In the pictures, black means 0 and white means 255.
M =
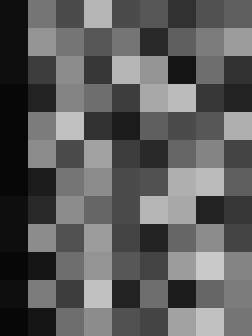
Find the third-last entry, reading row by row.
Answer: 162
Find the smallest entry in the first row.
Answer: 14
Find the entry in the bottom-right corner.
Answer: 117
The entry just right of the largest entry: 132
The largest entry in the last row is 193
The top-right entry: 95
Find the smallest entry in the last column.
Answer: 34
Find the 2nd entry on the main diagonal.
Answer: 148
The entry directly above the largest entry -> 140
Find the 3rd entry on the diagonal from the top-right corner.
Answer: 20
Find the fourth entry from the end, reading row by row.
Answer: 68
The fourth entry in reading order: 181
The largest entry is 201
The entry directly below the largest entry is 102
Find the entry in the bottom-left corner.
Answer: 7
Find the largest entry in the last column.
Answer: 175
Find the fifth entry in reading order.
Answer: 75

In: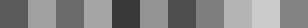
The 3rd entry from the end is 180
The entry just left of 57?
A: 166
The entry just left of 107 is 160

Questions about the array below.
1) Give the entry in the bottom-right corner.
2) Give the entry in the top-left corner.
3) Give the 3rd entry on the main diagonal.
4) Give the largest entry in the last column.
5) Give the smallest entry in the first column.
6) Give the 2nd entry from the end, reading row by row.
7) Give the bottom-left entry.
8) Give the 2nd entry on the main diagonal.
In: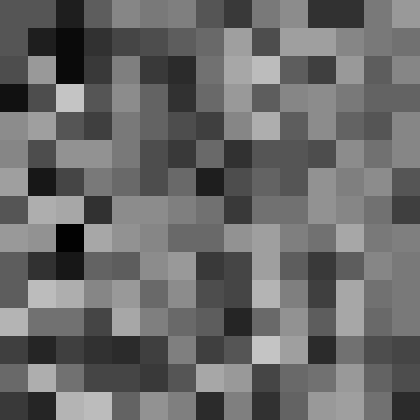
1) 43
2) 85
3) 10
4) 153
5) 17
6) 113
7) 57
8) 30

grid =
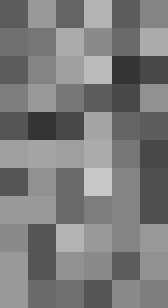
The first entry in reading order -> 92
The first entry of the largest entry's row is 85
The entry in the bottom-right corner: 125
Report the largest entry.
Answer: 200
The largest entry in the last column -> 171
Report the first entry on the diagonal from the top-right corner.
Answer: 132
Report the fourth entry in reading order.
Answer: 179
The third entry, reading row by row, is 100
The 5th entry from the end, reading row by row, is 106
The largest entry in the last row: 153
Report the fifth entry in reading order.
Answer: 92

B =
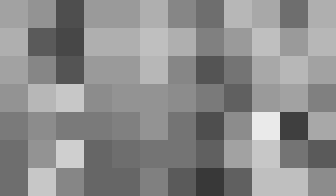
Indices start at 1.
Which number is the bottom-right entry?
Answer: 140
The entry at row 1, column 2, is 147
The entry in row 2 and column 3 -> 71
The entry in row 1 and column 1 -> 162
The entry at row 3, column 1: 162
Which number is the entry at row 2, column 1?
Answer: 175
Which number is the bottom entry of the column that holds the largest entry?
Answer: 191
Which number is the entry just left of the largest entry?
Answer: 140
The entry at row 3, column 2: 134
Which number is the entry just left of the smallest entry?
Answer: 90
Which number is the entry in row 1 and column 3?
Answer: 78
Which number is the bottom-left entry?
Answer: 110
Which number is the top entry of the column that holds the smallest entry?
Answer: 110
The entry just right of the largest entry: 63
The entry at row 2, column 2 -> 90
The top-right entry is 175

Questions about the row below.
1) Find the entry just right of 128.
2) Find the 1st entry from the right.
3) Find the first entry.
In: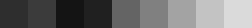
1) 163
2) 218
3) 46

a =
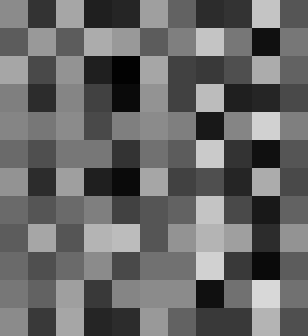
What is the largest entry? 216
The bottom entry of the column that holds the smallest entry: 44
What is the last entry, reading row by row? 79
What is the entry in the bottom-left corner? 139
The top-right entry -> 85
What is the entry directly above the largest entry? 10
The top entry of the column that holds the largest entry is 196
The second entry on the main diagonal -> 153
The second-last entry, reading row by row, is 180
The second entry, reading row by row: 51
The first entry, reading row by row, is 139
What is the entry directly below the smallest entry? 10
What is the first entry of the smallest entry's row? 166
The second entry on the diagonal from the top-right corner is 16
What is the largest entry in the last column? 147
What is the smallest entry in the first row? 31
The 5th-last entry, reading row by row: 98
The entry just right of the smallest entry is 166

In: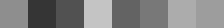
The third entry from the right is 120
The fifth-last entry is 196
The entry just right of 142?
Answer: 53

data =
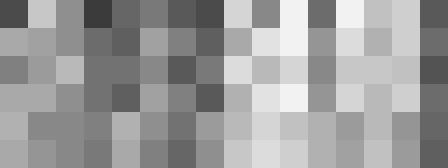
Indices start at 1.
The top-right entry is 89
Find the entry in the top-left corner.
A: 75
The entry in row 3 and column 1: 128
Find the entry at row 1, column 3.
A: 143
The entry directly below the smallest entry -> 108
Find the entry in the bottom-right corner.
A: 95
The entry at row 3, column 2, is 155
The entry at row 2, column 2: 161
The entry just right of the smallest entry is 102
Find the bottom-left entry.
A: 169
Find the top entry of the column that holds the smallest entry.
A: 59
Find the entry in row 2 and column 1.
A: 169
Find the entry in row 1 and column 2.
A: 199
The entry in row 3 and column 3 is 185

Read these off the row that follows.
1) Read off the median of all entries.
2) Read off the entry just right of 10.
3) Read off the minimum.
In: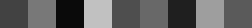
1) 90
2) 193
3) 10
